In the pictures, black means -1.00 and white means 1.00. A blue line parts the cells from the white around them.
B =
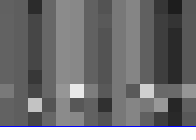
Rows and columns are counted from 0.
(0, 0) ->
-0.24
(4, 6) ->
-0.24
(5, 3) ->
-0.19
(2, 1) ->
-0.26
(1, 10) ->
-0.25
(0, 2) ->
-0.66
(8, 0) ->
-0.23
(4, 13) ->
-0.31
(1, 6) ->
-0.24
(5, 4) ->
0.09
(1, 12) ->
-0.59
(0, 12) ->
-0.77
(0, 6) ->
-0.24
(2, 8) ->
-0.06
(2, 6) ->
-0.24
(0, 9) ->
0.04
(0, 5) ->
0.07
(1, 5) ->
0.07
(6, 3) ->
-0.19
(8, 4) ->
0.09
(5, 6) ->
-0.24
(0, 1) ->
-0.26
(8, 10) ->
-0.25
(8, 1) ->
-0.26
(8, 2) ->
-0.45
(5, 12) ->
-0.68
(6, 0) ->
-0.05
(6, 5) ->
0.83
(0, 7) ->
-0.35
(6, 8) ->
-0.06
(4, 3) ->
-0.19
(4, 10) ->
-0.25
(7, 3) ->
-0.34
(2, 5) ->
0.07

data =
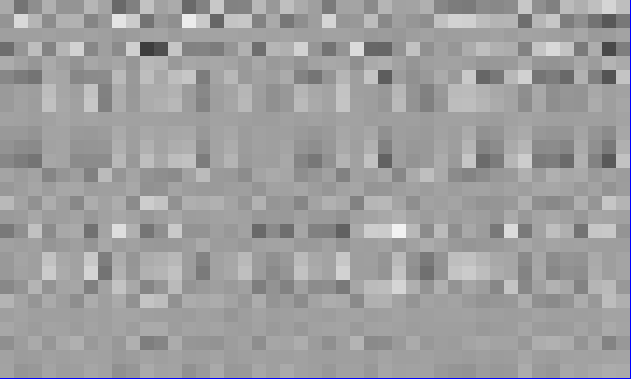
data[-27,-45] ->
0.33
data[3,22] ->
0.18
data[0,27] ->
0.42
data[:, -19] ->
[0.08, 0.48, 0.20, -0.19, 0.33, 0.54, 0.24, 0.24, 0.23, 0.31, 0.39, 0.52, 0.24, 0.17, 0.43, 0.28, 0.61, 0.24, 0.25, 0.24, 0.47, 0.38, 0.23, 0.27, 0.08, 0.23, 0.19]
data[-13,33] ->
0.21
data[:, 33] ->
[-0.04, 0.63, 0.25, 0.35, 0.24, 0.58, 0.47, 0.49, 0.26, 0.34, 0.42, 0.55, 0.03, 0.27, 0.21, 0.26, 0.32, 0.17, 0.51, 0.59, 0.30, 0.21, 0.27, 0.25, 0.29, 0.22, 0.15]
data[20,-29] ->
0.21
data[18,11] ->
0.38
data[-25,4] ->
0.24
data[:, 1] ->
[-0.09, 0.70, 0.25, 0.17, 0.27, -0.03, 0.26, 0.27, 0.26, 0.20, 0.10, -0.02, 0.22, 0.24, 0.28, 0.22, 0.12, 0.24, 0.29, 0.27, 0.16, 0.29, 0.28, 0.26, 0.23, 0.22, 0.17]
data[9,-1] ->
0.31
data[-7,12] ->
0.46
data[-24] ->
[-0.14, 0.17, 0.49, 0.03, 0.42, 0.65, 0.06, 0.25, 0.09, 0.63, -0.52, -0.38, 0.55, 0.02, 0.03, -0.03, 0.17, 0.39, -0.14, 0.43, 0.38, 0.65, 0.18, -0.10, 0.16, 0.72, -0.19, -0.20, 0.15, 0.52, 0.13, 0.26, 0.18, 0.35, 0.50, 0.38, 0.36, 0.02, 0.54, 0.70, 0.53, -0.04, 0.36, -0.43, -0.01]
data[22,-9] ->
0.23
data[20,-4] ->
0.03
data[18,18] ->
0.22
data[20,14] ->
0.21
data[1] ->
[0.16, 0.70, 0.42, 0.10, 0.39, 0.40, 0.04, 0.19, 0.79, 0.59, -0.10, 0.19, 0.12, 0.85, 0.58, -0.20, 0.54, 0.56, 0.02, 0.33, -0.07, 0.11, 0.24, 0.67, 0.18, 0.19, 0.48, 0.07, 0.25, 0.18, 0.11, 0.51, 0.65, 0.63, 0.48, 0.41, 0.42, -0.14, 0.43, 0.56, -0.02, 0.12, -0.10, -0.31, -0.06]
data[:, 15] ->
[0.57, -0.20, 0.28, -0.03, 0.31, 0.29, 0.25, 0.24, 0.27, 0.28, 0.28, 0.29, 0.21, 0.21, 0.39, 0.26, 0.25, 0.22, 0.27, 0.27, 0.25, 0.35, 0.25, 0.29, 0.15, 0.28, 0.33]
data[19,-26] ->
0.08
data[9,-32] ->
0.32
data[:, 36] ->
[0.10, 0.42, 0.23, 0.36, 0.21, 0.44, 0.28, 0.29, 0.26, 0.29, 0.33, 0.43, 0.21, 0.28, 0.20, 0.33, 0.72, 0.24, 0.30, 0.30, 0.54, 0.19, 0.23, 0.23, 0.28, 0.23, 0.20]
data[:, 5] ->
[0.16, 0.40, 0.25, 0.65, 0.15, 0.06, 0.25, 0.26, 0.26, 0.21, 0.16, 0.09, 0.24, 0.31, 0.07, 0.28, 0.33, 0.25, 0.27, 0.27, 0.30, 0.11, 0.24, 0.22, 0.38, 0.26, 0.24]
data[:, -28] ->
[0.03, 0.56, 0.26, 0.39, 0.21, 0.20, 0.43, 0.44, 0.25, 0.22, 0.22, 0.21, 0.10, 0.25, 0.18, 0.26, 0.27, 0.19, 0.45, 0.50, 0.26, 0.19, 0.24, 0.23, 0.27, 0.25, 0.20]
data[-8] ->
[0.20, 0.27, 0.25, 0.59, 0.34, 0.27, 0.66, -0.10, 0.39, 0.18, 0.39, 0.42, 0.51, 0.23, -0.04, 0.27, 0.32, 0.50, 0.22, 0.08, 0.17, 0.52, 0.34, 0.28, 0.65, 0.24, 0.24, 0.16, 0.52, 0.12, -0.12, 0.15, 0.54, 0.59, 0.48, 0.35, 0.30, 0.03, 0.32, 0.06, 0.14, 0.11, 0.35, 0.24, 0.29]
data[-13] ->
[0.45, 0.28, 0.14, 0.36, 0.24, 0.07, 0.36, 0.27, 0.36, 0.09, 0.61, 0.53, 0.14, 0.37, 0.35, 0.39, 0.29, 0.18, 0.40, 0.17, 0.20, 0.05, 0.28, 0.39, 0.33, 0.02, 0.43, 0.44, 0.29, 0.11, 0.27, 0.25, 0.29, 0.21, 0.15, 0.17, 0.20, 0.37, 0.12, 0.07, 0.13, 0.37, 0.17, 0.55, 0.41]
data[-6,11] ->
0.48
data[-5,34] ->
0.24
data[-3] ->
[0.12, 0.23, 0.33, 0.18, 0.32, 0.38, 0.20, 0.27, 0.19, 0.38, -0.01, 0.04, 0.35, 0.18, 0.17, 0.15, 0.23, 0.27, 0.11, 0.30, 0.29, 0.36, 0.22, 0.12, 0.25, 0.41, 0.08, 0.10, 0.21, 0.34, 0.19, 0.24, 0.22, 0.29, 0.32, 0.28, 0.28, 0.19, 0.36, 0.39, 0.34, 0.16, 0.30, 0.03, 0.19]
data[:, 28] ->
[0.27, 0.25, 0.19, 0.15, 0.27, 0.23, 0.43, 0.46, 0.24, 0.24, 0.25, 0.24, 0.06, 0.24, 0.29, 0.37, 0.90, 0.18, 0.45, 0.52, 0.67, 0.27, 0.28, 0.26, 0.21, 0.25, 0.26]
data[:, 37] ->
[0.56, -0.14, 0.28, 0.02, 0.33, 0.64, 0.11, 0.10, 0.29, 0.33, 0.43, 0.61, 0.38, 0.24, 0.37, 0.20, -0.05, 0.31, 0.08, 0.03, 0.06, 0.35, 0.24, 0.30, 0.19, 0.30, 0.35]
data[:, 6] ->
[0.43, 0.04, 0.27, 0.06, 0.31, 0.09, 0.52, 0.56, 0.28, 0.20, 0.17, 0.10, 0.00, 0.23, 0.36, 0.19, -0.11, 0.16, 0.57, 0.66, 0.00, 0.35, 0.26, 0.28, 0.20, 0.27, 0.30]
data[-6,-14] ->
0.25
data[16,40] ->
0.37
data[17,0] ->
0.26

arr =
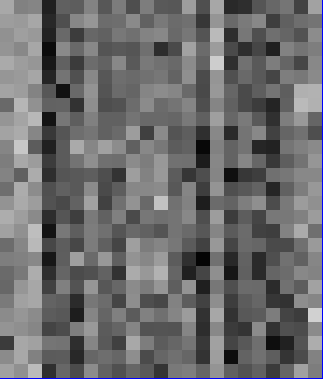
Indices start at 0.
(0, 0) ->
0.32
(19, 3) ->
-0.64
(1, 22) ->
-0.09
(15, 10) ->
-0.07
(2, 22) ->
0.10
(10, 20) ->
-0.08
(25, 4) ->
-0.28
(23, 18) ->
0.09
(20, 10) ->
-0.03
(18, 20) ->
-0.11
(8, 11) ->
-0.18
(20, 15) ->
-0.07
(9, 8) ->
-0.17
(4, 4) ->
-0.24
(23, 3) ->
-0.47
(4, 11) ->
-0.11
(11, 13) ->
-0.12
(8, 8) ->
-0.24
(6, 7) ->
-0.34
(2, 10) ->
0.03
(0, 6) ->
0.03
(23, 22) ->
0.09
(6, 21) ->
0.38
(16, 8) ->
-0.33
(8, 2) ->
0.44
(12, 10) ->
0.02
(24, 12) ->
-0.20
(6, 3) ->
-0.32
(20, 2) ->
0.31
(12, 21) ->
0.07
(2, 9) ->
-0.12
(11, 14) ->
-0.78
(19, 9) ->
0.34
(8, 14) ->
-0.25
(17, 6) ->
-0.03
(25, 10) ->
-0.41
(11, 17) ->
0.05
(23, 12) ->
-0.35
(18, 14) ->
-0.97
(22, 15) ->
0.31

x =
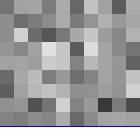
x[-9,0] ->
-0.09
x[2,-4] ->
0.55
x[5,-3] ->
0.29
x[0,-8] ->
0.29
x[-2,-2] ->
-0.03
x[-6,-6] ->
0.55
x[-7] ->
[0.11, 0.63, -0.15, -0.33, -0.05, 0.32, 0.55, 0.23, 0.06, 0.40]
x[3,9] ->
-0.10
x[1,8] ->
0.20
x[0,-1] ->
0.34
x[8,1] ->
-0.02
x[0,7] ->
0.26
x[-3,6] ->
0.14
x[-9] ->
[-0.09, 0.27, 0.29, -0.03, 0.35, -0.19, 0.51, 0.26, -0.27, 0.34]
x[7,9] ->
-0.42
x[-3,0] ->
-0.26
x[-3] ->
[-0.26, 0.26, 0.44, 0.51, 0.40, 0.12, 0.14, 0.24, 0.15, 0.63]
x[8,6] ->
0.09
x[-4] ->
[-0.17, 0.31, 0.47, -0.02, 0.20, -0.13, 0.03, 0.29, 0.17, 0.51]
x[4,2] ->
0.24
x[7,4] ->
0.64
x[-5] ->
[0.27, 0.28, 0.24, 0.59, 0.55, 0.02, 0.44, 0.29, 0.18, -0.23]

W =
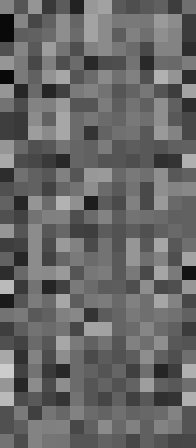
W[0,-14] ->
0.04
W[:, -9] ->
[-0.73, -0.21, -0.16, -0.39, -0.16, -0.33, -0.04, -0.33, -0.16, -0.16, -0.21, -0.21, -0.33, -0.10, 0.13, -0.39, -0.50, 0.02, -0.04, -0.33, -0.04, -0.27, 0.07, -0.44, -0.04, -0.16, -0.16, -0.16, -0.10, 0.02, -0.44, -0.33]
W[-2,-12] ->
0.03
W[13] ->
[-0.37, -0.26, -0.24, -0.48, -0.19, -0.10, 0.11, -0.16, -0.30, -0.10, -0.43, 0.12, 0.03, 0.07]
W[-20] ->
[-0.65, -0.11, -0.24, -0.32, 0.01, -0.33, 0.19, 0.21, -0.18, -0.05, -0.13, 0.12, -0.31, -0.24]
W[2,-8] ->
0.28
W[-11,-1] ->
-0.44
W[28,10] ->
-0.31
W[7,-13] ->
-0.40
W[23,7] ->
0.27
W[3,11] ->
0.03
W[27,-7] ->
-0.22
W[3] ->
[-0.37, 0.04, -0.30, 0.23, -0.09, -0.39, 0.02, 0.09, -0.06, -0.16, -0.43, 0.03, 0.03, -0.65]
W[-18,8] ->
-0.42
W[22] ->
[-0.10, -0.04, -0.30, -0.24, 0.01, 0.07, -0.59, -0.28, -0.21, -0.05, -0.13, -0.07, -0.11, -0.24]
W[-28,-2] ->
-0.18
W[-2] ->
[-0.37, -0.26, 0.03, 0.00, 0.01, -0.44, -0.24, 0.09, -0.18, 0.01, -0.25, 0.03, -0.04, -0.34]
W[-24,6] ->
-0.07
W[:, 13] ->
[-0.13, -0.54, -0.54, -0.65, -0.03, -0.65, 0.28, -0.65, -0.44, -0.44, -0.24, 0.38, -0.24, 0.07, -0.24, -0.24, -0.24, -0.13, 0.28, -0.85, 0.18, -0.44, -0.24, -0.54, -0.34, -0.13, 0.38, -0.13, 0.38, -0.34, -0.34, -0.44]
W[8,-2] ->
-0.31
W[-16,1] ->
-0.33
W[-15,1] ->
-0.48
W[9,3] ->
0.08
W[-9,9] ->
-0.16
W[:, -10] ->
[-0.29, 0.11, 0.11, -0.09, -0.39, 0.31, -0.49, 0.21, 0.31, 0.31, -0.09, -0.69, 0.01, -0.19, 0.40, 0.01, -0.19, 0.21, -0.19, 0.21, -0.49, 0.31, 0.01, -0.09, 0.31, 0.11, -0.69, 0.11, -0.59, -0.19, 0.01, -0.09]
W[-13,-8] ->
-0.07
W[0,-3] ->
-0.25
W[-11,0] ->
-0.79
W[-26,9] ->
-0.22
